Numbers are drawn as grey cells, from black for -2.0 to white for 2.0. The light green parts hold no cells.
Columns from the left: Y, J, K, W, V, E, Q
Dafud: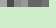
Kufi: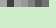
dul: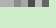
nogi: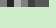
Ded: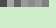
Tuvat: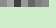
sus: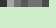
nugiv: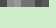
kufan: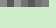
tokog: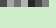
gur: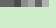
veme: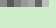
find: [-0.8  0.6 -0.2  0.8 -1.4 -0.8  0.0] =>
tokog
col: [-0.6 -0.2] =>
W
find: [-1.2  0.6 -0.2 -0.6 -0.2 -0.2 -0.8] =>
sus
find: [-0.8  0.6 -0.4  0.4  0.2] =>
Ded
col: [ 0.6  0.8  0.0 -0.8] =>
Y
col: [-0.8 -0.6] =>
Q

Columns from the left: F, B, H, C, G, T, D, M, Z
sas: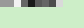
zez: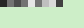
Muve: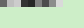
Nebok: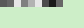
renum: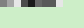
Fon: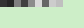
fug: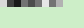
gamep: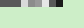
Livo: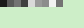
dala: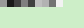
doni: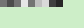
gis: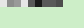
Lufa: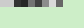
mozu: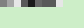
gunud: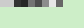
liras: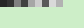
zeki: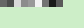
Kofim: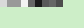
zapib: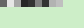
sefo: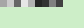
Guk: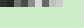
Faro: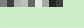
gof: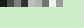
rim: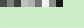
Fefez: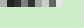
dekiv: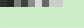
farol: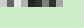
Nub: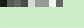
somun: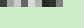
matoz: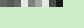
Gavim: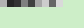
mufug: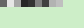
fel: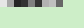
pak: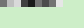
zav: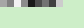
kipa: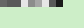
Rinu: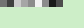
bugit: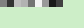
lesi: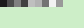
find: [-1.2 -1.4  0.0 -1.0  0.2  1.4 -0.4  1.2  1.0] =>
Fon
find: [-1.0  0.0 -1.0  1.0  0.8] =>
dala
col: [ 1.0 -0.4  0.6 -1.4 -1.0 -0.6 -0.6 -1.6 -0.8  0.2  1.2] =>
B
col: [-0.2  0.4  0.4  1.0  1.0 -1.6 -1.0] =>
T

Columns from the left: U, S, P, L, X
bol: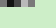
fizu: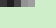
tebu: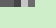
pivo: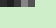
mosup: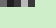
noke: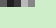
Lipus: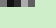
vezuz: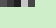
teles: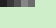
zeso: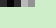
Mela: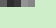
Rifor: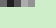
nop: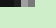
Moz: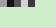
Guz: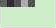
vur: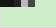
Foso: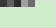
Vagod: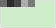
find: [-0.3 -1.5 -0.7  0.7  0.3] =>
Rifor
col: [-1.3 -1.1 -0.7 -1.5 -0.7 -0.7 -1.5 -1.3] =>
P
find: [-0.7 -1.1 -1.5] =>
vezuz

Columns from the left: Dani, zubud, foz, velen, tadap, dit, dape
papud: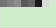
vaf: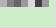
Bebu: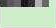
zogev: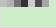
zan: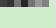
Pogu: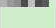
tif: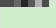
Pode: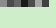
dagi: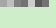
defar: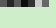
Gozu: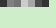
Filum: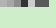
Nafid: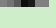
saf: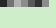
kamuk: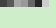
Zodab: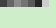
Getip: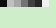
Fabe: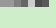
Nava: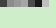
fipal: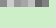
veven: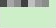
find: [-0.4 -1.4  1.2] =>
kamuk
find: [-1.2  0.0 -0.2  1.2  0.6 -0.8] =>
Gozu
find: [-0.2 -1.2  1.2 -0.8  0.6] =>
zogev
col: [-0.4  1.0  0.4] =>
zubud
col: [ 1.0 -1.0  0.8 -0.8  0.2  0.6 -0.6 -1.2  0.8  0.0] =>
Dani

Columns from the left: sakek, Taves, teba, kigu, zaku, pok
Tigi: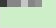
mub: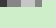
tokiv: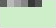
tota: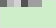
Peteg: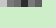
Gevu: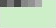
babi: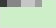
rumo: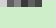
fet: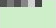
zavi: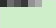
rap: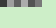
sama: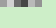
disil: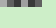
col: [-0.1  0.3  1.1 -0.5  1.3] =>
zaku
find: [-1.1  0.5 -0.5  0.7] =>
rap
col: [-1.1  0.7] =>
kigu
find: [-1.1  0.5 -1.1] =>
disil

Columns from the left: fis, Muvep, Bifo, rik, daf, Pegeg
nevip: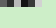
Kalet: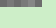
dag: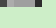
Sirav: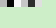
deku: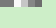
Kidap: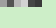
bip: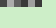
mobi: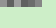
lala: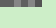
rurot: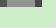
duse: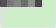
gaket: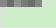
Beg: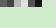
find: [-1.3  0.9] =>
nevip
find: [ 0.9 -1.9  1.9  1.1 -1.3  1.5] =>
Sirav

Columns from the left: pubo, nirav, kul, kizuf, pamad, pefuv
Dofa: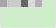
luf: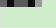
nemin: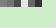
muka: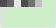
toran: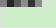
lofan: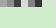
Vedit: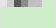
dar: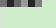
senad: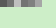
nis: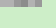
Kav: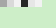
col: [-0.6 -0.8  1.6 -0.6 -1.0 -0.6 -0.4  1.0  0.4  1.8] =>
kul
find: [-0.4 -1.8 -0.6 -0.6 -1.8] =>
luf

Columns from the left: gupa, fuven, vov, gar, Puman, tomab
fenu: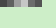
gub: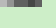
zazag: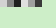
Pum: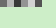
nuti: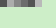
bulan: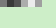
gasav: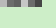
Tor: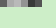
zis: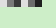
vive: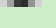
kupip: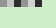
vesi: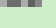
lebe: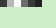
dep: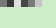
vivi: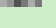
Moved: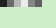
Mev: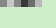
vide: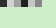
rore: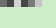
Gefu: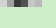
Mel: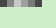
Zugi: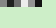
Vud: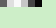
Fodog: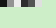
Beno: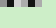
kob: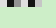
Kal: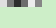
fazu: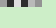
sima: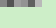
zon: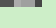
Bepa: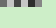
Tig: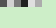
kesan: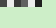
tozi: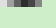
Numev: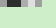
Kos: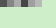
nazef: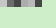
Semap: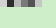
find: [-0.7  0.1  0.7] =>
Kos
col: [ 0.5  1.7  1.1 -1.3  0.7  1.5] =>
gar

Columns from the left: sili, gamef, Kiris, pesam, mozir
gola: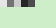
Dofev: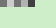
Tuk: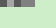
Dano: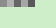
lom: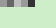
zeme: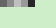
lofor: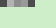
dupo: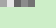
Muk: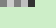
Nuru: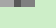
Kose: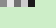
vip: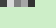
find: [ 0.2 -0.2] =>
dupo
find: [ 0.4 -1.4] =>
zeme
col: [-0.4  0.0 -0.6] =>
Kiris
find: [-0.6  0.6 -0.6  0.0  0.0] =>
Tuk
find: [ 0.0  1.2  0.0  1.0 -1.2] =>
Muk
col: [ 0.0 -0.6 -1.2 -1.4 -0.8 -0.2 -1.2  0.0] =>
mozir
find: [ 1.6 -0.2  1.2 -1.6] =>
Kose

